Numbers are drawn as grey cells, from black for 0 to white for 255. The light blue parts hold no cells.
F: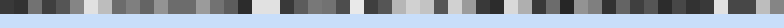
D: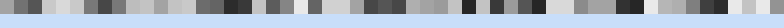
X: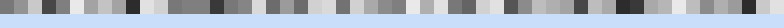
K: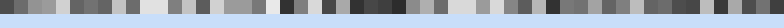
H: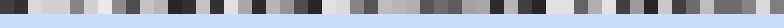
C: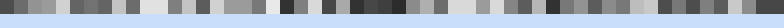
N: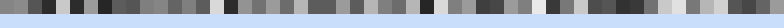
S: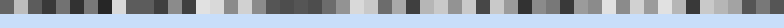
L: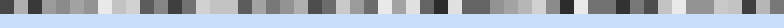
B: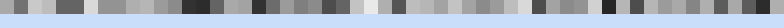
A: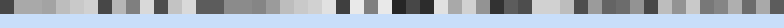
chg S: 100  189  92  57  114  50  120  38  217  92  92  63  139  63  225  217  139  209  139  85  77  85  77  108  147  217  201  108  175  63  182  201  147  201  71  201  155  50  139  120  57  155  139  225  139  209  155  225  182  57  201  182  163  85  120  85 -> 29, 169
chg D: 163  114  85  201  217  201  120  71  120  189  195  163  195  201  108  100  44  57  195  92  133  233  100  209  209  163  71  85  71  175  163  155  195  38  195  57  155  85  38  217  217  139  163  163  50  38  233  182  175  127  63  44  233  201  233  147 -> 54, 195
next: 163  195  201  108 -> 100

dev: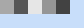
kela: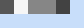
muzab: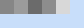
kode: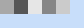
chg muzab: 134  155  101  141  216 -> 3, 107
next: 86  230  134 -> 203
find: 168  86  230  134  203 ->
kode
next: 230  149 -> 66
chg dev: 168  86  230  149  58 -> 5, 66
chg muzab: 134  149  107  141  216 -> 2, 155

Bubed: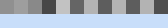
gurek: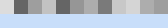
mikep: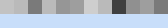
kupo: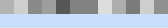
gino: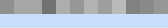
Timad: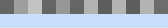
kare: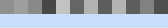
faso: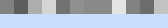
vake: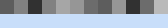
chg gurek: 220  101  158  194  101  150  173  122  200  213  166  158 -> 11, 173
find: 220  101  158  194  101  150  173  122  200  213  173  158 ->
gurek

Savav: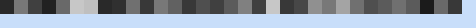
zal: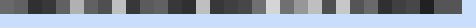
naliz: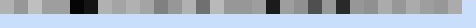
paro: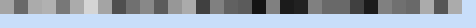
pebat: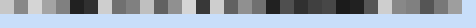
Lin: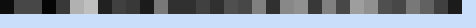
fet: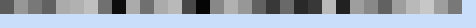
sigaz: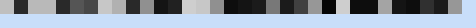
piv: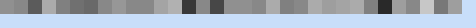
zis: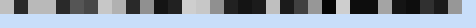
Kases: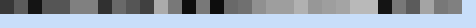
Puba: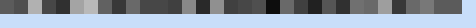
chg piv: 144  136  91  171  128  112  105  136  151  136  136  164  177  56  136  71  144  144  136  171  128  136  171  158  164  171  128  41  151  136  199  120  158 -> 29, 158
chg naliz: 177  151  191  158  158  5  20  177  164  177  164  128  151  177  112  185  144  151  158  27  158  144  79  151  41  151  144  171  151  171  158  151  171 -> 17, 151

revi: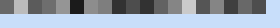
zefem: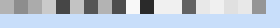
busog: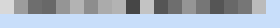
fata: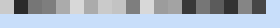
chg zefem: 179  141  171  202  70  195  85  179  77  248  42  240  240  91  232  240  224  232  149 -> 14, 98
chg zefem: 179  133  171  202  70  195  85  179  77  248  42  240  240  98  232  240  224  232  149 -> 2, 141
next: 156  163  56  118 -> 91
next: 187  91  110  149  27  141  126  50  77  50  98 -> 133
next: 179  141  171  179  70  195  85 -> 110

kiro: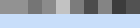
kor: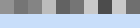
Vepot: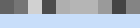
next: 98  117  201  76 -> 201
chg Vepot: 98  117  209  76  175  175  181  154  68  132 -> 6, 181
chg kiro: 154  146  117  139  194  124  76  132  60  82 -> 1, 146
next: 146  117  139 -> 194
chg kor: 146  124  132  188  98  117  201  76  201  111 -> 2, 117
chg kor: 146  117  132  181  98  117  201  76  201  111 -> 4, 188
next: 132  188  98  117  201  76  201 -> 111

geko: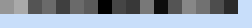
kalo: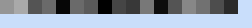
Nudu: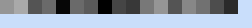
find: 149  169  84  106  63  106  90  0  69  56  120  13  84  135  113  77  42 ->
geko
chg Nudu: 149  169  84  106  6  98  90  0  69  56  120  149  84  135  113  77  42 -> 6, 106
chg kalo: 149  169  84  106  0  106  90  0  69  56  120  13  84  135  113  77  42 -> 5, 6
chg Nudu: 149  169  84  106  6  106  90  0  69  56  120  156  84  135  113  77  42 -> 12, 149

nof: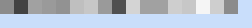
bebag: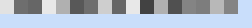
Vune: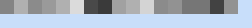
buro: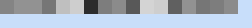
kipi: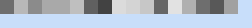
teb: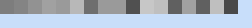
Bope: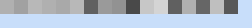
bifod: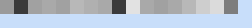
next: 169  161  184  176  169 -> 58
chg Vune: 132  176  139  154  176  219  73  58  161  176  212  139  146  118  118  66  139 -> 17, 146
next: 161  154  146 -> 191
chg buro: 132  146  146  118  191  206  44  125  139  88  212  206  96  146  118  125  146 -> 17, 139

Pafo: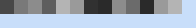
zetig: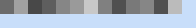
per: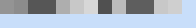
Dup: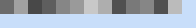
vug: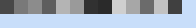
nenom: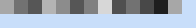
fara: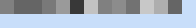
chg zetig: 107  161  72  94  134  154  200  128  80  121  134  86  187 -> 12, 80
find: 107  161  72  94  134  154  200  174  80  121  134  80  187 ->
Dup
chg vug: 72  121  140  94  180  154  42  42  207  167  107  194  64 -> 7, 49

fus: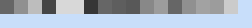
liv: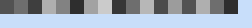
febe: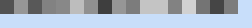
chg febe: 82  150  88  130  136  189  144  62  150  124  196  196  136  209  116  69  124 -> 13, 130
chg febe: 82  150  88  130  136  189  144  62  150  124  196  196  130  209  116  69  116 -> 17, 124

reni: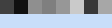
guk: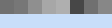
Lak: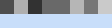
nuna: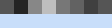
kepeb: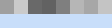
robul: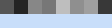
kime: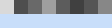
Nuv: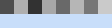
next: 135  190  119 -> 98
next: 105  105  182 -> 119
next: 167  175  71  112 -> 135
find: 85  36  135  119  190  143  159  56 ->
robul
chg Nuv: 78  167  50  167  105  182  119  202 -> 2, 175
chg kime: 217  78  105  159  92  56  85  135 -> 6, 64
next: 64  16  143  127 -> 151

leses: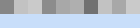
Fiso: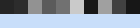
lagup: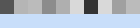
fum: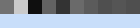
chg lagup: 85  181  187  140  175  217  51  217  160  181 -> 10, 187
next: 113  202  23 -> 160

